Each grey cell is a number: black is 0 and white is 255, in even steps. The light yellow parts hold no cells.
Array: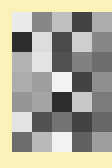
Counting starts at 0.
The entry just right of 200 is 123
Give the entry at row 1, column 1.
221
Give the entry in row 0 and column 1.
135
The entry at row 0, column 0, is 235
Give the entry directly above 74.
192
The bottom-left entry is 109
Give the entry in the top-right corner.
172
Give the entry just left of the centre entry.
158
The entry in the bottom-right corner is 158

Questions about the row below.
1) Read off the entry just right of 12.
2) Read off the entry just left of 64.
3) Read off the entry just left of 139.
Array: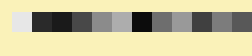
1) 110
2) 153
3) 72

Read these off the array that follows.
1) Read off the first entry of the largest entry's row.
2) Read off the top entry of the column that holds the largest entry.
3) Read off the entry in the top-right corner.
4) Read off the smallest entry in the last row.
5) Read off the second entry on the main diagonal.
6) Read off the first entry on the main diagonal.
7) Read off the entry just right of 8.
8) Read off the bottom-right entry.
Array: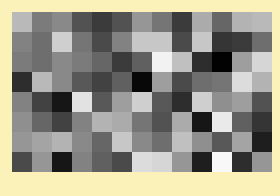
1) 74
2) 102
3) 185
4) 22
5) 110
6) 185
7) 158
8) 150

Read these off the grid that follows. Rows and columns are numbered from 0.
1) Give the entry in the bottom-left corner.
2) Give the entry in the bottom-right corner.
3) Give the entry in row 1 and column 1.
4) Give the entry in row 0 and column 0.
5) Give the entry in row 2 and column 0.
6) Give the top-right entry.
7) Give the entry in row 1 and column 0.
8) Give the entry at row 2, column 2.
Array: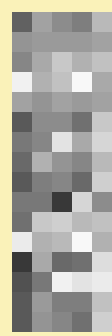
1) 89
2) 207
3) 154
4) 97
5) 134
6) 185
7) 148
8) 200

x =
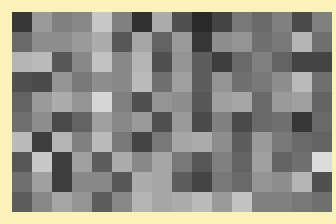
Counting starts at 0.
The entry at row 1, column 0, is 105
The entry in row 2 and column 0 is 180
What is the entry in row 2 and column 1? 187
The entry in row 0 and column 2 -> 128
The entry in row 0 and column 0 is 55
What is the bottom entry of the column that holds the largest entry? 112
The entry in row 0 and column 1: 154
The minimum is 41
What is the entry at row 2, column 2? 87
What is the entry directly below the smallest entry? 55
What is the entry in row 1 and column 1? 142
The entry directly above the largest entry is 99
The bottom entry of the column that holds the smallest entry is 187
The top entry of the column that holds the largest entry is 128
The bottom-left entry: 93
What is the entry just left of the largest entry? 112
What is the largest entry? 220
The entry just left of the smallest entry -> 80

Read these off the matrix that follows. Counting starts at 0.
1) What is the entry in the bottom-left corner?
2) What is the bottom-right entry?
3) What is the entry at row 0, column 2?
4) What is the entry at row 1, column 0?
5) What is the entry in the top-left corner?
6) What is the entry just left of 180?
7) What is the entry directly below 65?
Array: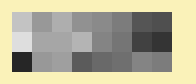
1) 38
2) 124
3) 174
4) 222
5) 195
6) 166
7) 132

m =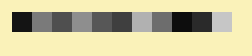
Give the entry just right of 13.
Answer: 42
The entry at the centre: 63
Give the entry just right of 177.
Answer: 109

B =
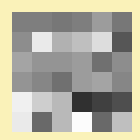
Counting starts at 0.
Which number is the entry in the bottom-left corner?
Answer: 234
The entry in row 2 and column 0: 164
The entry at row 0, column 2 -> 119
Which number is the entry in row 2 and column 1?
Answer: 148
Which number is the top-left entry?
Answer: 126
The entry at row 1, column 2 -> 177
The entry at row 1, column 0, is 141
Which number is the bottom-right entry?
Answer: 191
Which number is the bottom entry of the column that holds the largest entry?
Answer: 252
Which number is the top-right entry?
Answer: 119
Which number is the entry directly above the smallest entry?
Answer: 156

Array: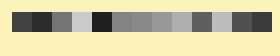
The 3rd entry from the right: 188
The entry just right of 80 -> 58
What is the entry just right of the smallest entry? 131
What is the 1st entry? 66

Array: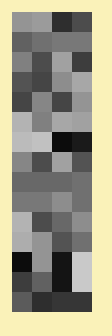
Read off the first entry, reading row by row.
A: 148
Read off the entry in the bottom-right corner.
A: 54
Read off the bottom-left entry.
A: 91
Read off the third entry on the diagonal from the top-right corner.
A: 76
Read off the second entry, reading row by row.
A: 155
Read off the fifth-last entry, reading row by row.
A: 201
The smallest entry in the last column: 26
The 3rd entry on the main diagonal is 161
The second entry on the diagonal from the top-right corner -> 120
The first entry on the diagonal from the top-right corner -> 76
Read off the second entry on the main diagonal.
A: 112

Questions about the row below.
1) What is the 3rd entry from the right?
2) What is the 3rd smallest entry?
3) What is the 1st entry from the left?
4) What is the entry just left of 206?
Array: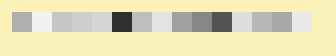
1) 183
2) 135
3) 175
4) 198

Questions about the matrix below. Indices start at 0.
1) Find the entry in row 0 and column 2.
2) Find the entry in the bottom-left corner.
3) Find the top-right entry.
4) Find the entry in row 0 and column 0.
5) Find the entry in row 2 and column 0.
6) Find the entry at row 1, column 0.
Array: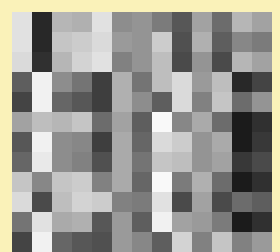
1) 182
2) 68
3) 162
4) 225
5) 218
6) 225

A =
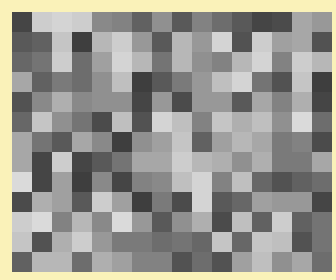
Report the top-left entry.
69
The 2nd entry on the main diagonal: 97
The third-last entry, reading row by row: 144
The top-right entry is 152
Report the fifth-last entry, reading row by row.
160
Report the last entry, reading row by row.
109
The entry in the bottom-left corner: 97
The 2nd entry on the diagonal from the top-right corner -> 167
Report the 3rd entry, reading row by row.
212
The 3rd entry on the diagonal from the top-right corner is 130
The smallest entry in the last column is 62
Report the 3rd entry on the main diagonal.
205
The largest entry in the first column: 218
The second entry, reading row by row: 205
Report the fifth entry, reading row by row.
137

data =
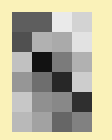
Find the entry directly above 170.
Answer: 234
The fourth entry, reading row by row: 211
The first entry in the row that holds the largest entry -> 94
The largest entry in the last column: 226
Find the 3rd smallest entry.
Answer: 47
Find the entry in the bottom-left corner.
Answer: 185
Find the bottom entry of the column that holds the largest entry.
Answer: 102

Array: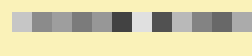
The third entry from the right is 131
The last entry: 171
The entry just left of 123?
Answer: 158
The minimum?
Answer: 66
